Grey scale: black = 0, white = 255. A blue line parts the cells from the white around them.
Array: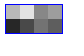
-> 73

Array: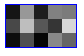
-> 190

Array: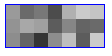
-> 168

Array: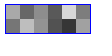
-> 190

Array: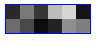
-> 73

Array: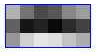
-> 22
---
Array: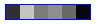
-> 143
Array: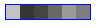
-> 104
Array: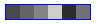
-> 206
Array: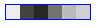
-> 115
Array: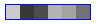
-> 179
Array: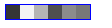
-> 79
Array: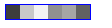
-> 144
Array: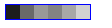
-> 131
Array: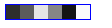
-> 134
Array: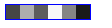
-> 248
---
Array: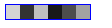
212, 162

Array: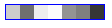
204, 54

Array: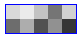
217, 54

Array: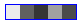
236, 75

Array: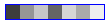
61, 239

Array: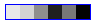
233, 3

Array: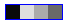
10, 105

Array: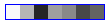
250, 99
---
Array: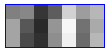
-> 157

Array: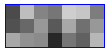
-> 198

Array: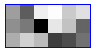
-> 202

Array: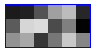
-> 188

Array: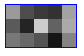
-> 50

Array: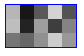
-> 211

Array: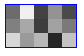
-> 147

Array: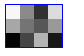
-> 49
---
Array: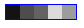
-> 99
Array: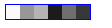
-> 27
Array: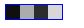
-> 172
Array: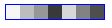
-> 216
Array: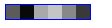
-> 197
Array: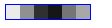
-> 22
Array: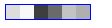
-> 106
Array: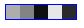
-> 15
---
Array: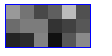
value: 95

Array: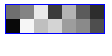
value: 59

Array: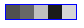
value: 27

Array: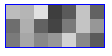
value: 62

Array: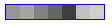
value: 101

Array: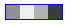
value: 59
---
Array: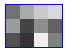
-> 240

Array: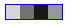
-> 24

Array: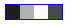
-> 249

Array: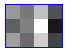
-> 206

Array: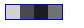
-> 29

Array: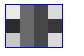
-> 71
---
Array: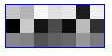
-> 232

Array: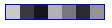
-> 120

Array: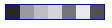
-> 116

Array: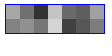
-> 106

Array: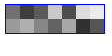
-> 77

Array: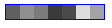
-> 74

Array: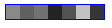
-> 82

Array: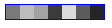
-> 219
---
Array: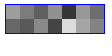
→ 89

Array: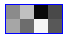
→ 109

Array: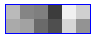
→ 162

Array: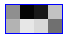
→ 231

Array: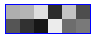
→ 49

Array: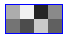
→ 76

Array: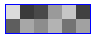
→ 167

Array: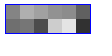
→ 118

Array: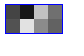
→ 226
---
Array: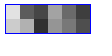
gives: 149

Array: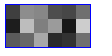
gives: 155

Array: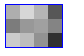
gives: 152

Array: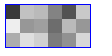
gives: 109

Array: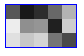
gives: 149

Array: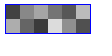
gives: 220

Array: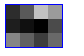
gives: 16

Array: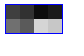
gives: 90

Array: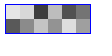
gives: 147
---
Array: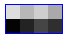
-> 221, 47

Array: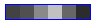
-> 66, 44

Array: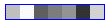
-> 191, 211

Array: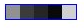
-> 145, 208

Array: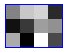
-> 131, 73

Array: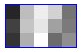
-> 38, 143

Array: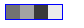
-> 114, 236

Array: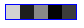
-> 210, 60
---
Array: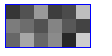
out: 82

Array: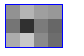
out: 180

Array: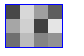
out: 216

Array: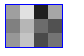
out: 225

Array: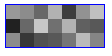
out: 140

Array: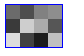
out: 78

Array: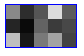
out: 45
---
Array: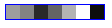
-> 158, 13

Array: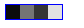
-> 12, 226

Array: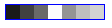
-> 26, 211

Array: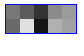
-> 120, 162

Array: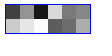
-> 65, 173

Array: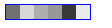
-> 113, 235

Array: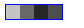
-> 197, 77

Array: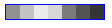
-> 144, 53

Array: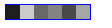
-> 30, 167
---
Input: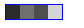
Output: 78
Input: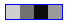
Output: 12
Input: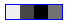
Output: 0
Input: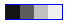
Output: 192
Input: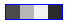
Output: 241
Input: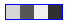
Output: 241
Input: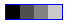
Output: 131
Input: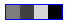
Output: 214
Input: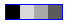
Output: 169
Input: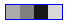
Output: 24
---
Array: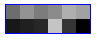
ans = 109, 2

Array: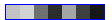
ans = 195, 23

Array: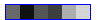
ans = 105, 213

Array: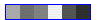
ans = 169, 47

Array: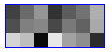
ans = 65, 44

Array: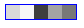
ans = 217, 120

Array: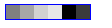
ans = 128, 59

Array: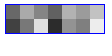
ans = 104, 237

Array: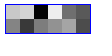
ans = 200, 76
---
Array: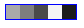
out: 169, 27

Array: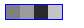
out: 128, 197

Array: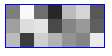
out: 126, 235

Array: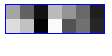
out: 165, 38

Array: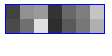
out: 66, 175

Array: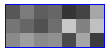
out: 87, 60

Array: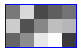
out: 121, 59

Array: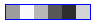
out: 156, 212

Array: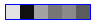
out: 227, 92
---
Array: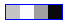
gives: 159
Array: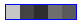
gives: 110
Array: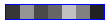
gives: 129
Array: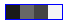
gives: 68
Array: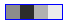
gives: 177
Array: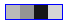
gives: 23
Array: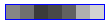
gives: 175
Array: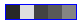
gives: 89
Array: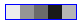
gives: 26
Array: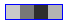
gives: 46
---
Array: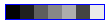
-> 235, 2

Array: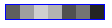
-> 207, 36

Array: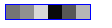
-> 216, 10

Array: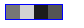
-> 211, 28

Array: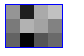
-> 193, 5

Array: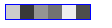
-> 239, 57
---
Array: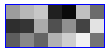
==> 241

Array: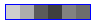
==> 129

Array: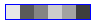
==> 162

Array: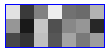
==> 121

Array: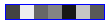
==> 197

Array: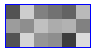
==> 61

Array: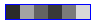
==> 122
